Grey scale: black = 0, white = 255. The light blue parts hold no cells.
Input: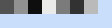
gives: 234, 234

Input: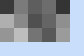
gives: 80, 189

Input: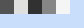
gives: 49, 245

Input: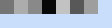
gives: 8, 194

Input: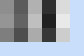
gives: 191, 233

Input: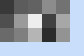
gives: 238, 238
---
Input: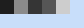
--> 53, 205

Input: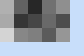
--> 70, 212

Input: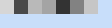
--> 164, 214

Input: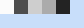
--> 206, 251

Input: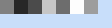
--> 198, 253

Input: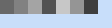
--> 82, 199

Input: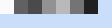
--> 146, 250
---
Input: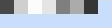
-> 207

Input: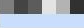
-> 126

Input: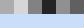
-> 144

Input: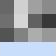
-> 173

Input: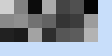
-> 171

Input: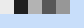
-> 151

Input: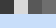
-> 88

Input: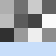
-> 203

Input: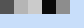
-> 141

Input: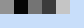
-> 116
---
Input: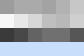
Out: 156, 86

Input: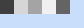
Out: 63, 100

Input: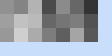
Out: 145, 88

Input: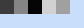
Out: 59, 160

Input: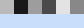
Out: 186, 136

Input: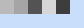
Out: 186, 61

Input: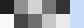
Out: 31, 234
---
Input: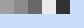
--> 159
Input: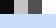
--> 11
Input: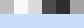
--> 190
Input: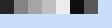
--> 37
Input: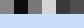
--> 134
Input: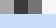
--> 168
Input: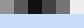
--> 149
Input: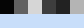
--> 5
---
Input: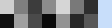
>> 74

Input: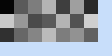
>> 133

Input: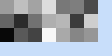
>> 67

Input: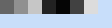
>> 198

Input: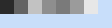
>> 194

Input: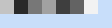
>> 119

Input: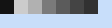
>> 177
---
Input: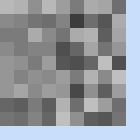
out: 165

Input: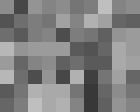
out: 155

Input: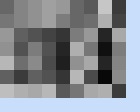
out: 168

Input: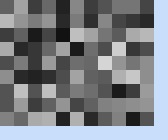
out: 184

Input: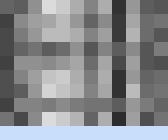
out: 86

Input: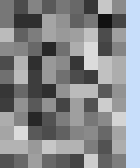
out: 159

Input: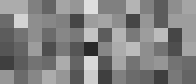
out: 157
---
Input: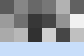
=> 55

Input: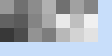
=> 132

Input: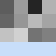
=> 186

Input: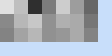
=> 199

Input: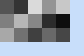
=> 135

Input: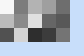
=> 224
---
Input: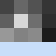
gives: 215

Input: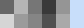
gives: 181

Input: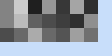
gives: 187

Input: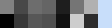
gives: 72

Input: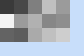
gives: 155

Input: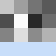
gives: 251
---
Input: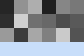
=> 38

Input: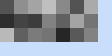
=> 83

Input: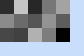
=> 45

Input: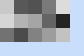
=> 201

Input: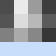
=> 76

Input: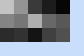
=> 195

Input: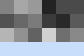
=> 130

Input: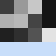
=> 61

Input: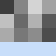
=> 61

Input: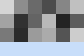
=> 213
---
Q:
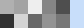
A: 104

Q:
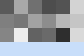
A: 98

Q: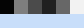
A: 75

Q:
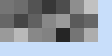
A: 136

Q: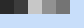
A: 199

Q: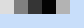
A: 53

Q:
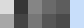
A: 119

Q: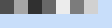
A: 48

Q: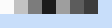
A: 124

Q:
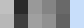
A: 160
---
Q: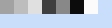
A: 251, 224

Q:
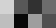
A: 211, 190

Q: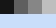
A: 190, 134

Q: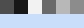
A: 242, 184

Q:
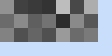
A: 189, 173

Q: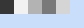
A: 241, 213

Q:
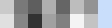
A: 244, 224

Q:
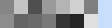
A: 224, 209

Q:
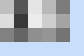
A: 236, 229
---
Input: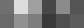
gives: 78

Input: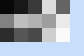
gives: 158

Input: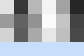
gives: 197

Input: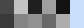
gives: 105

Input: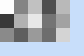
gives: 116

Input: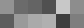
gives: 62
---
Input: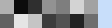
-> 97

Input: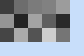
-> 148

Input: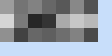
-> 213

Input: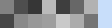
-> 70

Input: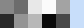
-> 41

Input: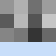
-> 90

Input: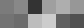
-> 115
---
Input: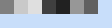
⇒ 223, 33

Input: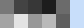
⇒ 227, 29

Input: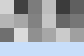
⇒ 219, 59

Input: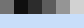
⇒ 210, 15

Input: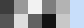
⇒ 242, 18

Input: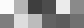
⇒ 251, 62
